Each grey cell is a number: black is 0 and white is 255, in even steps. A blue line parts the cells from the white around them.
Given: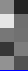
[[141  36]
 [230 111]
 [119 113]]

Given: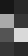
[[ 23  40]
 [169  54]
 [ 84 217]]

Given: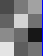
[[ 74 122]
 [ 98 211]
 [139 107]]

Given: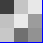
[[ 61 197]
 [193 234]
 [200 112]]

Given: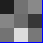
[[ 30 114]
 [134 108]
 [115 221]]

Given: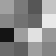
[[161 122]
 [135 114]
 [ 20 158]]

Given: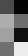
[[ 75   5]
 [173 110]
 [161  15]]

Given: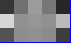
[[ 54 113]
 [215 145]
 [ 83 141]]

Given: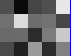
[[ 79   9]
 [113 219]
 [105 107]]
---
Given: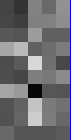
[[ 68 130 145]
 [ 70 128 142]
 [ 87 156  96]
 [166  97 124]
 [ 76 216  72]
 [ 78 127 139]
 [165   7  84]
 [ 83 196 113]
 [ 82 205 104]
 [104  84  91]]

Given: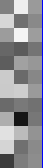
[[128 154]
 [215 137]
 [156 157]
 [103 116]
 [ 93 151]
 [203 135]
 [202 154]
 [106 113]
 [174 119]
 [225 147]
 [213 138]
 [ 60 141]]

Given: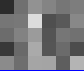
[[ 44 146 118]
 [118 220  89]
 [108 155 118]
 [ 56 170 107]
 [139 165  94]]

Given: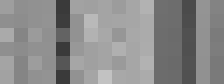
[[158 145  58 160 156 178 109 148]
 [143 145  61 185 165 171 109 147]
 [170 155  99 178 150 171 107 146]
 [143 145  58 160 176 172 108 146]
 [164 157  86 160 154 178 106 145]
 [162 145  58 165 168 171 107 145]]

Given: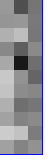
[[153 117]
 [149 121]
 [176 119]
 [136 138]
 [168 111]
 [200 101]
 [195 135]
 [176 118]
 [162 138]
 [204 124]
 [161 146]]

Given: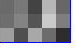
[[106  67 103]
 [110  85 126]
 [158 168  45]]

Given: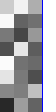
[[204 174]
 [249 112]
 [121 152]
 [ 79  93]
 [251 106]
 [228  78]
 [135 192]
 [ 40  99]]
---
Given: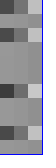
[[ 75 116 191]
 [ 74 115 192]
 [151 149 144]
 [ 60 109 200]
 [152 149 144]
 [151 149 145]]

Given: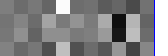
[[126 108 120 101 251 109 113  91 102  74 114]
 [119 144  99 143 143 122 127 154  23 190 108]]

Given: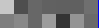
[[199  78 103  97  96  96 111]]

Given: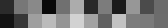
[[ 43 119 137   8 112 172  40 124  26 151  75 107]]

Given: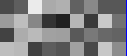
[[ 74  94 235 170 176  97 137  87  87]
 [ 66 172 186 161 159  89 121 104  99]]

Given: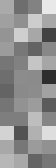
[[170 110 130 232]
 [148 207 167  66]
 [118 129 197 166]
 [100 138 140 162]
 [126 126 190 133]
 [168 119 155 145]]
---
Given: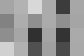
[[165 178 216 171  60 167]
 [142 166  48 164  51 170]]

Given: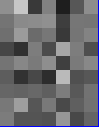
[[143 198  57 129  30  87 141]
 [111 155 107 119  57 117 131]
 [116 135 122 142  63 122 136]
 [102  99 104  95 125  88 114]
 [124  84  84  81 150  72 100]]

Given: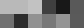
[[185 185 194  63  24  89]]

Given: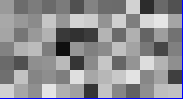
[[154 108 124 106 123  80 131 108 107 210  44 105  81]
 [165 118 153 178  57  49  60 180 106 176 100 158 114]
 [106  80 143 147 186  53 139 198 101 148 221 179 143]
 [209 166 143 228 176 160  52 196 134  97 143 190 194]]

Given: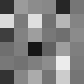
[[ 48 155 140 136  38 118]
 [ 62 130 158 120 111 139]
 [120 114 127 141 236 123]]

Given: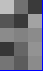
[[192 113  58]
 [139 130 139]
 [117  92 139]]
